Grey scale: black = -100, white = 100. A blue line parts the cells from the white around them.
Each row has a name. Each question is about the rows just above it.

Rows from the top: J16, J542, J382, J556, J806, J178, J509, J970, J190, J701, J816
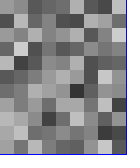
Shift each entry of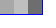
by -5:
27,45,-19
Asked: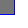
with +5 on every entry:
-3
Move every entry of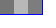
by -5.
-13,39,-7
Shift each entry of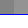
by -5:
-2,10

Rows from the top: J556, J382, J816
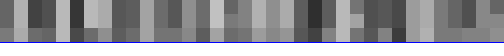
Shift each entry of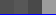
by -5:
-42,-37,-48,17
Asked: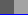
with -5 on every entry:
-32,23
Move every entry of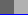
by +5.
-16,44
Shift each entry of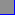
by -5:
7
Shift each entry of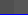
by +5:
-32,-27
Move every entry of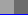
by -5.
23,-20

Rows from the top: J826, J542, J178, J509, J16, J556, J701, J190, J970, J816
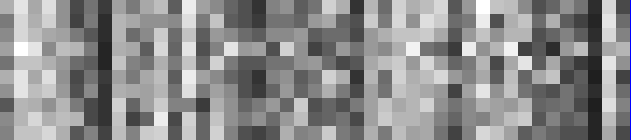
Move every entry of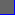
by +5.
-16
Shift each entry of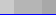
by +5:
64,47,47,37
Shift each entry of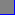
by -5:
-3
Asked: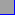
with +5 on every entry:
31
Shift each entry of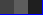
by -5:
-53,-32,-81

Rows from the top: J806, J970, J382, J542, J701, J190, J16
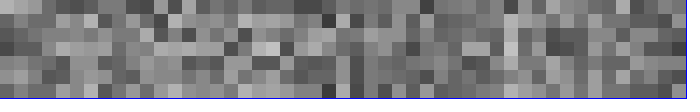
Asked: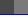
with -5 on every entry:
-48,-9
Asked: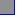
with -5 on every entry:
8
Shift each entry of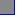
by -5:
2
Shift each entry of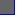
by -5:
-26
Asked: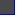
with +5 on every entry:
-38

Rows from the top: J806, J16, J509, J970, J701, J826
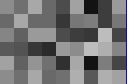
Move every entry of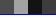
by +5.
-35,32,-80,-47
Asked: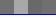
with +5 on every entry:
-7,37,-13,-7
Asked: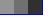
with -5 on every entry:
11,-17,-67

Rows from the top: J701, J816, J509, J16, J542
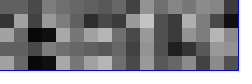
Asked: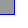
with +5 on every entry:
25
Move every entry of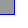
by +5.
25
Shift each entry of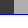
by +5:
-49,42
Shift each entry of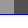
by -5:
15,-42

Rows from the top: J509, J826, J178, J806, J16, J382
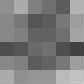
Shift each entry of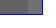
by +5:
-17,-17,-7
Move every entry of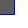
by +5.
-23
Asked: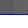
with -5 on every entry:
-33,-27
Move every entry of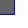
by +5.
-17
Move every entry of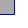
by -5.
29
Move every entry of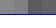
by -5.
1,-5,-33,-27

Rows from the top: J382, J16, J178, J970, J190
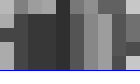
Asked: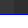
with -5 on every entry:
-62,-68
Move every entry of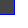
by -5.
-51
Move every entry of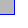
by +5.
49
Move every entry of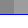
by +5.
11,28

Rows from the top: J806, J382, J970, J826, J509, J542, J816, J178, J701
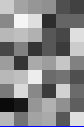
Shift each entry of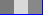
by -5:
-9,65,2
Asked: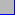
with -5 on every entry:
39
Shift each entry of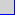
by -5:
60

